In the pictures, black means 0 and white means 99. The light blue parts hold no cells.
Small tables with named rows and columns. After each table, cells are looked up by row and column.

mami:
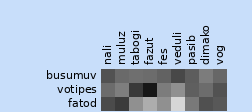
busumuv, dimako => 48
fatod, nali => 29
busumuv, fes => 38
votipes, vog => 32
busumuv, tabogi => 43
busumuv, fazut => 42
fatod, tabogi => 56
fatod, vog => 34
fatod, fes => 56
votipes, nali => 42

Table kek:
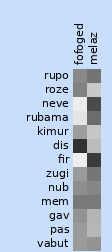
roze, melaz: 78
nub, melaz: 52
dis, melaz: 73
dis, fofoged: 19
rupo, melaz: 45
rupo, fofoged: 53
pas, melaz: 71
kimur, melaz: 77
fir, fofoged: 92
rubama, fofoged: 89
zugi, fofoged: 60
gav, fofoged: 57
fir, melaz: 23
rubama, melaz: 42
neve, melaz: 29
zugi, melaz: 46
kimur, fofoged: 61
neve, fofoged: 92
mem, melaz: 47
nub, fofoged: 55

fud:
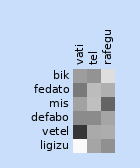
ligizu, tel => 64
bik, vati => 61
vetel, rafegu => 67
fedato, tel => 73
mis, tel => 74
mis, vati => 63
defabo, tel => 54
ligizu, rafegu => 56
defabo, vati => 54
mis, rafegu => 39
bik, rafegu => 86
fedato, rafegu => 68
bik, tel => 57
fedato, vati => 47
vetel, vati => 21

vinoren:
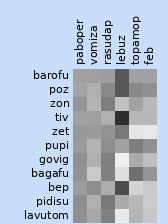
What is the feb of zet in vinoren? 90
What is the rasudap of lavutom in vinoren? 50
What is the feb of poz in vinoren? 56
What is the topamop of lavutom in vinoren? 70
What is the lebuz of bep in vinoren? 30
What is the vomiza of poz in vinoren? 68
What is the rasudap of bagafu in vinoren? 50
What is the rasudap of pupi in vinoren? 55
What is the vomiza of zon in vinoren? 70
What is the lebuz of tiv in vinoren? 18
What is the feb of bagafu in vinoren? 58
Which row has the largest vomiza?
bagafu

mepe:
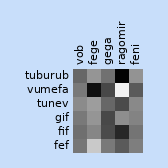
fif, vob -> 43
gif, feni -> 51
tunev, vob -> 54
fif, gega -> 29
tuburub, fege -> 58
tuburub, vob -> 40

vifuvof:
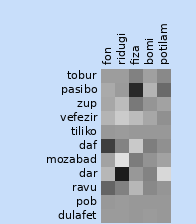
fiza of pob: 59
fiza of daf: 78
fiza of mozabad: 48
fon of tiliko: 59
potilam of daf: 56
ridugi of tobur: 61
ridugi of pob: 60
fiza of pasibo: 16
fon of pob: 59
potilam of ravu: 58
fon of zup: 65
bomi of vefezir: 65
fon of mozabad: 63
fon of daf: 24
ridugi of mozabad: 87
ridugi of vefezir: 79
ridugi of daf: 51
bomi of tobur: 62
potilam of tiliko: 59
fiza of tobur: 50
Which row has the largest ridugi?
mozabad

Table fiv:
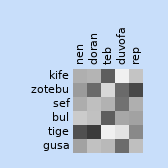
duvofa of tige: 88
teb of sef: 69
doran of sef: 74
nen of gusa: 63
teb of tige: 93
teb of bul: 36
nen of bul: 79
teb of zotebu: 84
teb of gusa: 72
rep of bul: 63
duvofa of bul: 65
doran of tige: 23
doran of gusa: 75
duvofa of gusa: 42
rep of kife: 76
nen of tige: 31
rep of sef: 68
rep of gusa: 74

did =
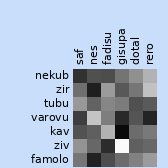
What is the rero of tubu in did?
35
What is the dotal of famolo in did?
50
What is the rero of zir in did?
75
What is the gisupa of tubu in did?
48
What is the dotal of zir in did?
46
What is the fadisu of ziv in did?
17
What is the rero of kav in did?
47
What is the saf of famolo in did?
46
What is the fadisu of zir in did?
60
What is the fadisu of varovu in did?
49
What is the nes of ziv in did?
40
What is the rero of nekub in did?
69
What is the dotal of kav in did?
42
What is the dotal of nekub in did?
56
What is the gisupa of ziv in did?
97

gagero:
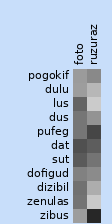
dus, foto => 46
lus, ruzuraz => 79
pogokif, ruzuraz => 53
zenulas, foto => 45
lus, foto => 39
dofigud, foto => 50
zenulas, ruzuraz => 78
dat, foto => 31
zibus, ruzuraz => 15
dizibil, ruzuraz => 67

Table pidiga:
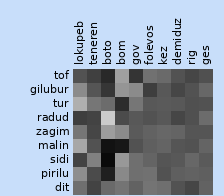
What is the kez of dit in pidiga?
43
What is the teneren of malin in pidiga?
32
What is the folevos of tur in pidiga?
34
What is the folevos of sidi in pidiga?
39
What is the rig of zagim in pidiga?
33
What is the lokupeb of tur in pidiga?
68
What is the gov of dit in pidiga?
38
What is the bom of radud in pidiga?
29
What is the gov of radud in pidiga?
34
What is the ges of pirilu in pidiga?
37
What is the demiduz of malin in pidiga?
33
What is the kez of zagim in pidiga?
40
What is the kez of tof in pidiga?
41
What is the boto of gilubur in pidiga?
21
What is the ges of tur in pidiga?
32
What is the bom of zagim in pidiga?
54
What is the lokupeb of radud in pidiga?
24
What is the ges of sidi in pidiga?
35
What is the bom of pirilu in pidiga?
53
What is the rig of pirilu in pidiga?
38

